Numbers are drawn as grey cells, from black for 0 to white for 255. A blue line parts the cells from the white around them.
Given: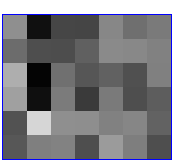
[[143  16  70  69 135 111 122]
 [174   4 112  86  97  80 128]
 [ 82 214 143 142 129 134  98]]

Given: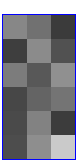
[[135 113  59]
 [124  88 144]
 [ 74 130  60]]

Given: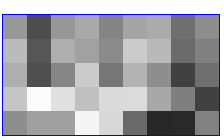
[[152  77 151 169 132 164 171 111 142]
 [174  79 134 203 118 179 142  64 111]
 [142 160 160 245 216 106  39  41 129]]

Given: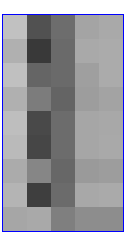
[[193  81 109 164 169]
 [192 101 106 159 171]
 [190  73 108 166 168]
 [171 134 103 154 157]
 [166 169 127 141 141]]

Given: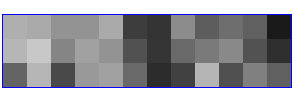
[[175 170 147 147 170  61  52 140  93 110  96  26]
 [100 182  73 153 161 105  44  65 181  80 128  96]]

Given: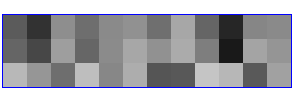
[[ 91  50 142 110 138 145 111 167 101  38 134 138]
 [184 150 110 190 135 173  85  88 197 183  89 161]]
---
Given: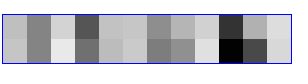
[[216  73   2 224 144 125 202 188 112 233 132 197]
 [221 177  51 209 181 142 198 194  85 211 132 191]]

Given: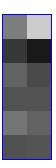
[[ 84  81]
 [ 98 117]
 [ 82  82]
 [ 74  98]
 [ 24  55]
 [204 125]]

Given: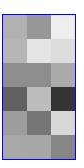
[[134 167 168]
 [216 118 157]
 [ 52 188  97]
 [171 141 142]
 [220 228 181]
 [238 151 177]]

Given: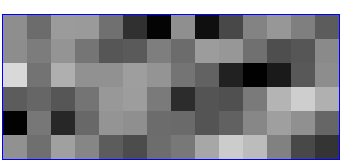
[[ 52  72 129 188 204 167 120 109  76  92 134 160 111 145]
 [102 144 159 135  97  84 106 108 143 148 104  39 119   2]
 [176 206 180 122  80  84  44 122 157 152 116  86 102  92]
 [141  88  26   1  33  98 116 148 158 145 145 175 115 217]
 [138  86  78 112 151 156 108 126  90  86 117 148 124 141]
 [ 92 127 151 131  72  15 143   4  48 112 154 155 108 142]]

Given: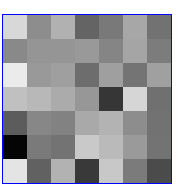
[[ 75 123 200  57 178  97 228]
 [115 154 186 201 115 122   5]
 [114 141 179 169 130 135  92]
 [112 214  54 151 171 184 192]
 [160 116 159 109 159 153 235]
 [124 165 133 153 149 149 137]
 [114 167 121 100 177 141 216]]

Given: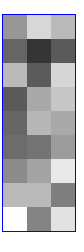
[[226 132 254]
 [127 185 185]
 [232 163 139]
 [156 116 108]
 [169 183 102]
 [198 169  90]
 [214  91 186]
 [ 90  53 101]
 [186 215 151]]

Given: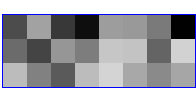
[[166 138 168 212 188  90 129 188]
 [210 100 195 198 125 150  68 107]
 [  1 122 153 157  14  56 162  76]]

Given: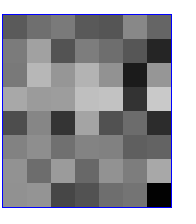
[[  2 116 110  82  70 148 145]
 [168 125 146 104 155 109 146]
 [ 99  95 129 131 112 142 130]
 [ 44 108  81 164  52 134  77]
 [201  51 194 191 157 155 168]
 [150  27 146 179 150 183 121]
 [ 37  86 110 125  83 161 123]
 [101 136  85  89 122 111  90]]

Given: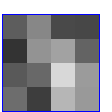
[[153 182  61 109]
 [155 216 104  89]
 [ 99 162 147  51]
 [ 71  73 135  93]]
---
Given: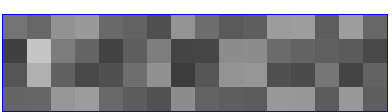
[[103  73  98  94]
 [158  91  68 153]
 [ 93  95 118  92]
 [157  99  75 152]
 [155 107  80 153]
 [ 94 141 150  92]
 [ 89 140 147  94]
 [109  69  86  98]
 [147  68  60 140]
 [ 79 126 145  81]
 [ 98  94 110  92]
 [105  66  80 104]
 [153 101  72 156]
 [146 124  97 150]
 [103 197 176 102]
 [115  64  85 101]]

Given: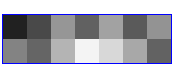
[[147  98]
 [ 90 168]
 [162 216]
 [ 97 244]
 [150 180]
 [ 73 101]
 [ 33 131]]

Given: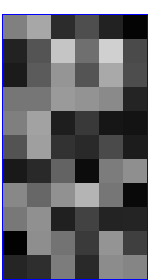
[[  4  74  77  36  19  28 143   9  36  63 133]
 [ 34 208 169 138  22  74 124 118  35 148 140]
 [ 78 111  84 147  57  41  12 180  66  58  41]
 [ 44 197 149 154  30  50  99 145  32 115 124]
 [167  84  91 118 162 159  41 103 144 142  46]
 [128  34  27 118 127  83  25 136 120   2  37]]

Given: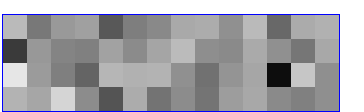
[[177 168 143 143]
 [171 118 198 128]
 [104 144  13 138]
 [186 170 166 168]
 [144 138 148 157]
 [172 142 113 116]
 [169 187 144 140]
 [137 165 179 115]
 [126 139 177 172]
 [ 88 162 182  84]
 [160 128 100 140]
 [153 132 127 213]
 [120 152 155 166]
 [186  58 230 179]]

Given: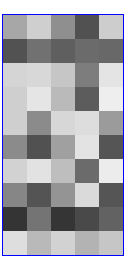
[[205 104 228 238 155  85 236  85  98 198]
 [ 81 107 125  92 221 227 107 218  73 179]
 [143  95 198 186 215 160 190 148  53 210]
 [207 113 216 229 139  81 226  84 116 185]
 [167  82 213 207 207 139 210 134  52 222]]

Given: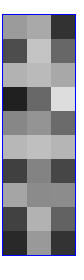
[[ 50 103 168 221 107 181  70 140  98  51]
 [169 196 186 104 148 191 131 139 178 153]
 [155  77 178  32 135 183  64 165  65  41]]
